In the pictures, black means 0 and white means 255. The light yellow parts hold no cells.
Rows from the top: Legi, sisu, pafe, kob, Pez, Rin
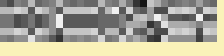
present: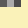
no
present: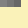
no
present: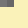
yes

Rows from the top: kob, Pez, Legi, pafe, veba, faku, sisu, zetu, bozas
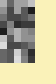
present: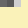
yes
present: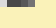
yes
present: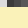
no
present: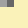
no

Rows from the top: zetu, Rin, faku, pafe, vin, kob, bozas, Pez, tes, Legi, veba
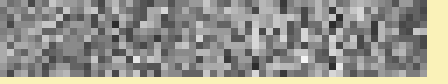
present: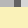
no
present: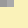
yes
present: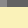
yes

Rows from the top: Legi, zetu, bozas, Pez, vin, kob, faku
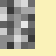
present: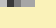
yes
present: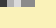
no

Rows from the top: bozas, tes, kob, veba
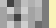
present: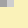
yes
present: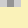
yes
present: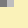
no
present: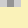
yes
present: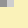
yes

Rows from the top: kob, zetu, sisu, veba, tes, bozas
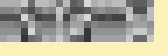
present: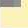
yes
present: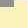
yes
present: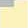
yes
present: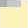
yes
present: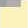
yes
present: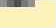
yes
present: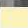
no

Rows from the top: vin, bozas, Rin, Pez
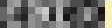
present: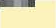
yes
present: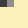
yes
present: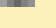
no
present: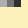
no

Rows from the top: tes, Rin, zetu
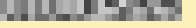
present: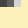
yes
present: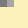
yes

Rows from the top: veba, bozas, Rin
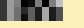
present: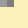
yes
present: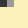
yes

